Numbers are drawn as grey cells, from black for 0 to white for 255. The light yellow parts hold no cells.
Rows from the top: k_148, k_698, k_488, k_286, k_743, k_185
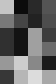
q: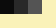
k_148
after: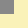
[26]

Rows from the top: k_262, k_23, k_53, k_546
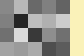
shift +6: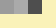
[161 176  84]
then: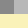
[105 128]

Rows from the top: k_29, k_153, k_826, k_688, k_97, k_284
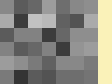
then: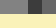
[142 142]
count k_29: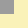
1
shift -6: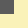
[85]
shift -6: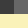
[54 97]
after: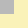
[97]
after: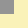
[156]
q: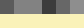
k_826

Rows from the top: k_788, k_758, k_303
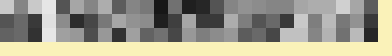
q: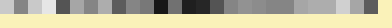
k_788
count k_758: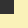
0
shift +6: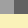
[166 104]
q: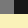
k_788
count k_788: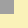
0
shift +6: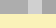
[179 179 214 172]

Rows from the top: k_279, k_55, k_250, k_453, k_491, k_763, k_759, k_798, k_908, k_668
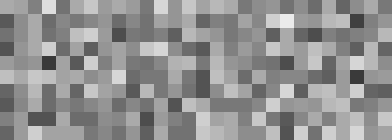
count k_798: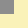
0
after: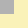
[184]
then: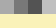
[163 108]
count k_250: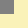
4
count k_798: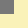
5
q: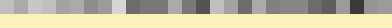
k_763
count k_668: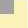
4

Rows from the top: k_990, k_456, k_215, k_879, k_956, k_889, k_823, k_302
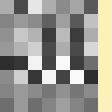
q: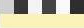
k_889
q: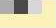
k_879
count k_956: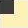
1
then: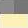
[145 118]
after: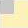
[179]
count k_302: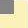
2
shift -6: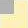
[173]

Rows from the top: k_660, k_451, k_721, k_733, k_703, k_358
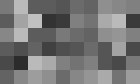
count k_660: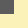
2
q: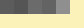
k_660
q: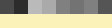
k_703
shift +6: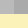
[192 176]

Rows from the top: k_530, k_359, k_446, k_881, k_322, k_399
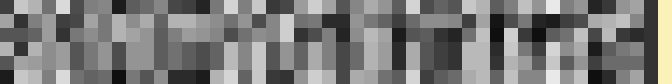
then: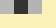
[156  93]
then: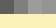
[134  77]

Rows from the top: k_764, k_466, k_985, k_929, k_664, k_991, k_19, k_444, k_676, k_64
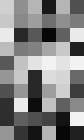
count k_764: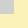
1
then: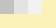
[227 242]
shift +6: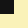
[25]
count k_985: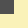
0

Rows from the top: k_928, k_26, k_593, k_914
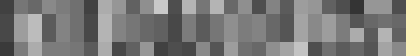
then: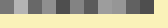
[ 52 150]
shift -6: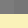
[118 112]
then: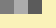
[180  97]

